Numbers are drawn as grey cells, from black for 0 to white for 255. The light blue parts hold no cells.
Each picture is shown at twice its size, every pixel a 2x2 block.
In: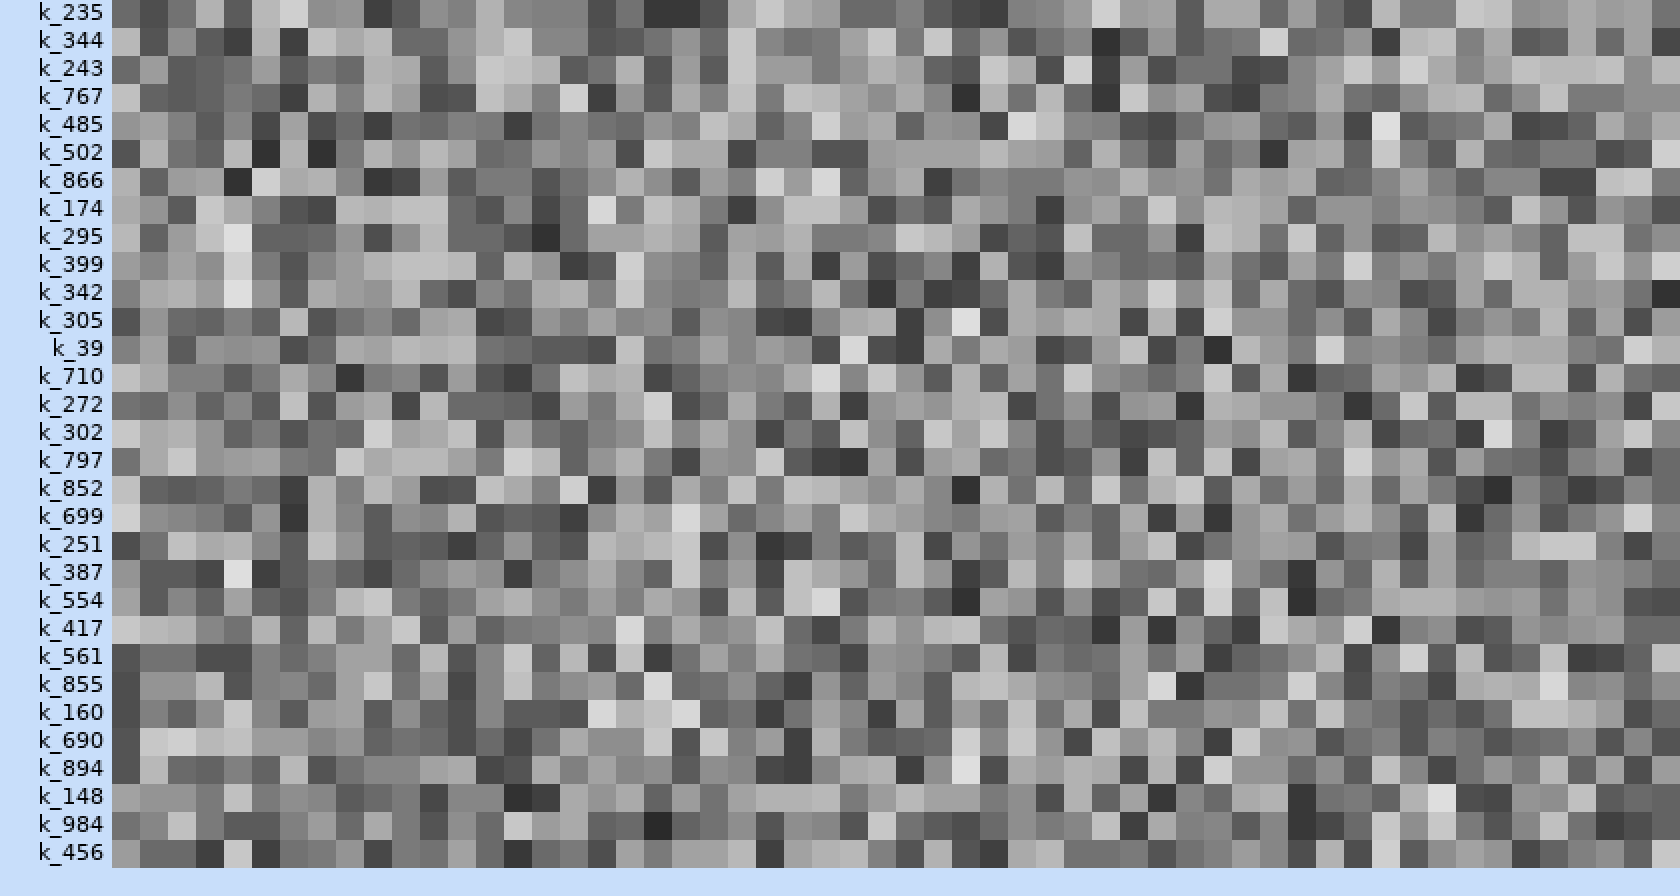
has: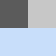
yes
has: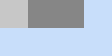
yes
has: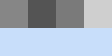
no
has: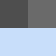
yes
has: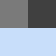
yes
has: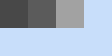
no

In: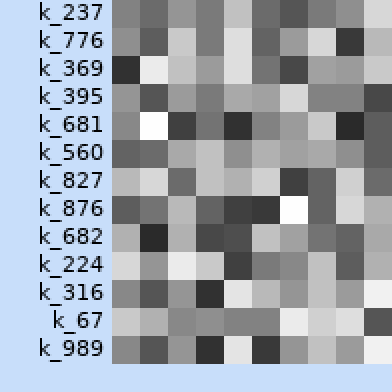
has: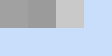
yes
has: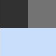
no
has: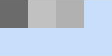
yes
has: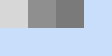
no
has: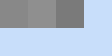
no
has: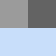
no
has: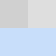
yes

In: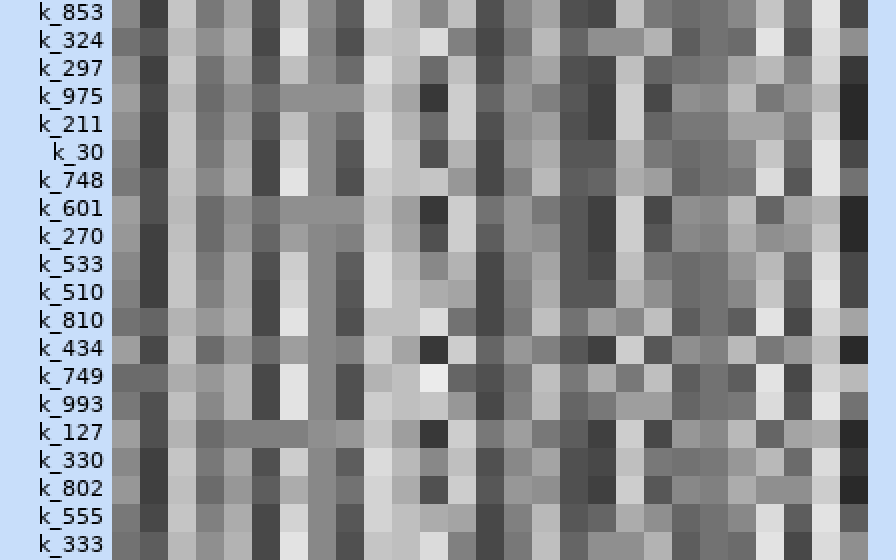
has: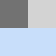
yes
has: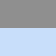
yes
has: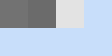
yes
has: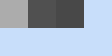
no
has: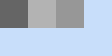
yes
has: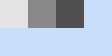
yes

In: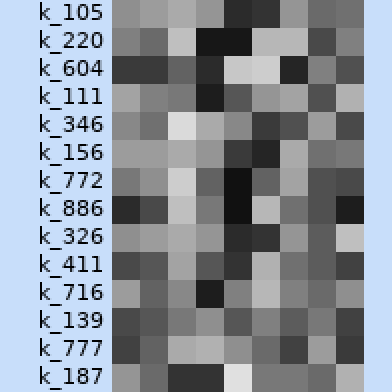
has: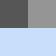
yes
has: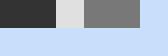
yes
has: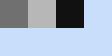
no
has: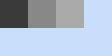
no
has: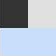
yes
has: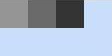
yes

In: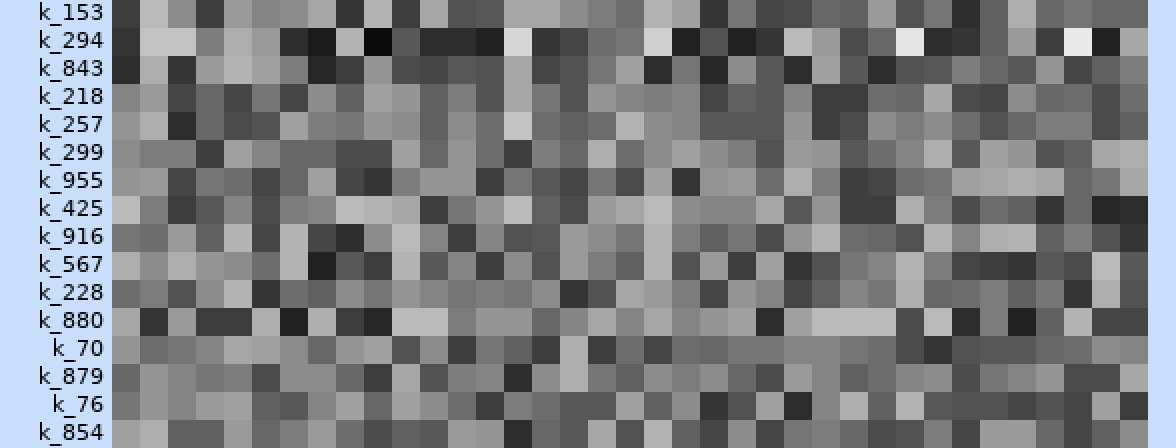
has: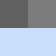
yes
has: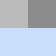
yes

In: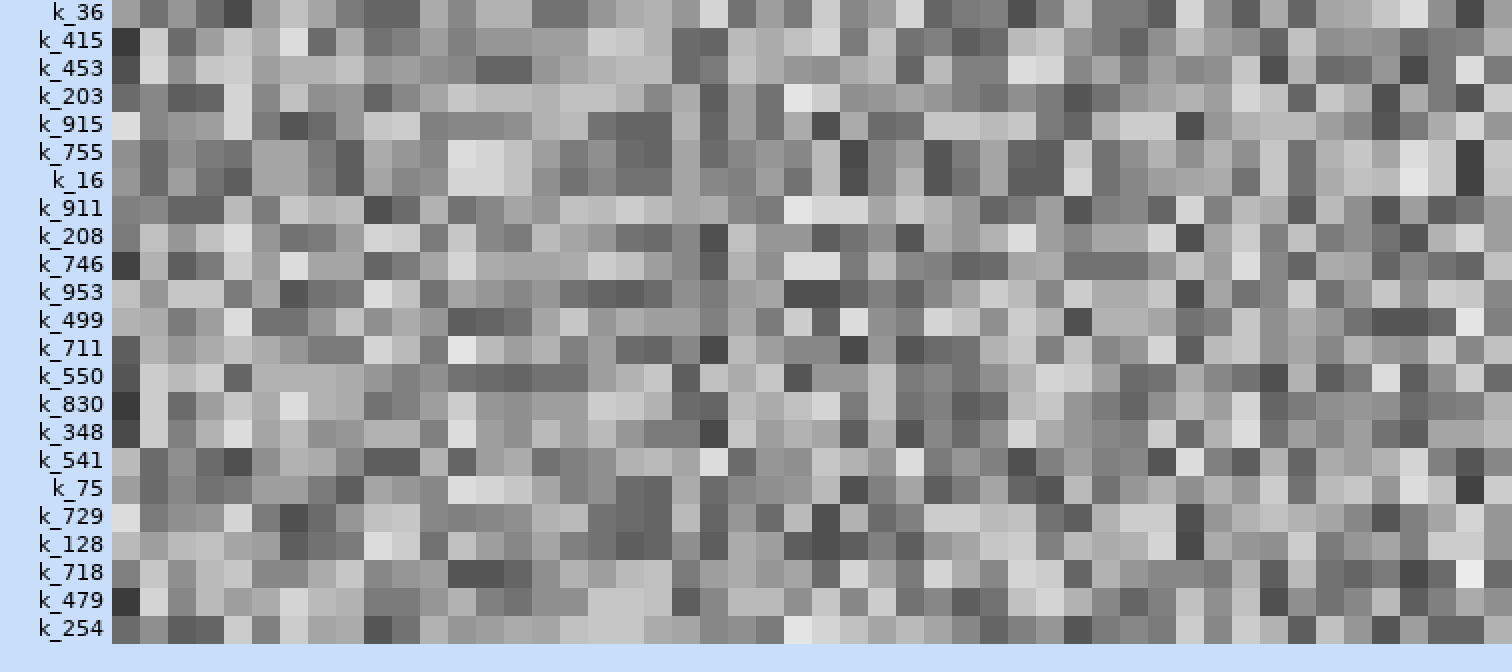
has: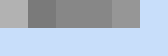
no
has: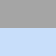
yes

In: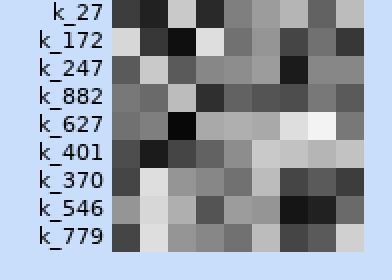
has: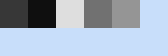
yes
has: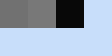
no
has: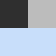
no
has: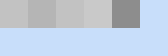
no
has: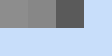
no
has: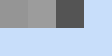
no

